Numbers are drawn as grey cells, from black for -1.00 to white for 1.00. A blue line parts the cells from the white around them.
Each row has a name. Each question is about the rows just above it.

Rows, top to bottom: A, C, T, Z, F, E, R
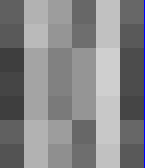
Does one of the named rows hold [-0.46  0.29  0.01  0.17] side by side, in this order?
yes
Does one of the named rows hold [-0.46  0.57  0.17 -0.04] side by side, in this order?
no
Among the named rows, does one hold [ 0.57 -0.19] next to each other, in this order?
yes
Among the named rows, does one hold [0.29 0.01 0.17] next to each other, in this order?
yes

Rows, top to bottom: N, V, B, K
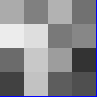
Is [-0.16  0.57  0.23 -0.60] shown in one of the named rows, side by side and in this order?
yes
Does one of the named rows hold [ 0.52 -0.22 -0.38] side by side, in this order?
no
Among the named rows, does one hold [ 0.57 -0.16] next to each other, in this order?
no
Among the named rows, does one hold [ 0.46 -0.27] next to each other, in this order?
no
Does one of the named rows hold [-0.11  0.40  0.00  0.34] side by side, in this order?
no

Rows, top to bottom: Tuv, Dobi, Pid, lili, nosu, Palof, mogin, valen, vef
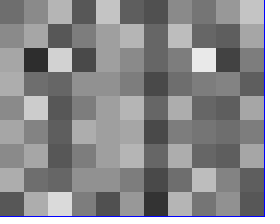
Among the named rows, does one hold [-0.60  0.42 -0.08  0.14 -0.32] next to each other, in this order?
yes
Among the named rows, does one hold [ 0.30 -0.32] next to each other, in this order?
yes
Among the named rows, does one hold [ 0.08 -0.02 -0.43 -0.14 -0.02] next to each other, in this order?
no

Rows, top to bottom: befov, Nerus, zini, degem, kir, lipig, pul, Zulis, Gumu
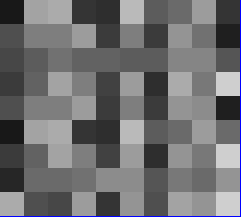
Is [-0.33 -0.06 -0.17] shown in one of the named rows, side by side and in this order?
yes
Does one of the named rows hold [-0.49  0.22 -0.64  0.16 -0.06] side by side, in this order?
yes
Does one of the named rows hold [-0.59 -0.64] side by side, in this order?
yes
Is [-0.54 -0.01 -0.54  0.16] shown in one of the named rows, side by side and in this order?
yes
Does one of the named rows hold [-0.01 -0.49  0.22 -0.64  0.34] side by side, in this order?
yes
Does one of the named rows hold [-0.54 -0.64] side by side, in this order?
no
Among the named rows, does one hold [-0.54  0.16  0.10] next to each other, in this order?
yes

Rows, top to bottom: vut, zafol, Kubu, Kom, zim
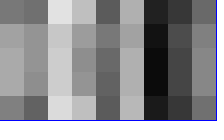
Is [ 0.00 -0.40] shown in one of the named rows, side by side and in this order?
no
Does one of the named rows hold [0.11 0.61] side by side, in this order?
yes
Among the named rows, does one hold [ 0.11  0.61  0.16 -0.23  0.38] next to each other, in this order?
yes
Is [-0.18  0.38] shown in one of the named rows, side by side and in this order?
yes
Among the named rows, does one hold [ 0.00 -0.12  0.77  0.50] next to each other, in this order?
no
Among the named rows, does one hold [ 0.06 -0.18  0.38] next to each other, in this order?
no
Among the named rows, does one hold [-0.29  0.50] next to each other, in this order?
no

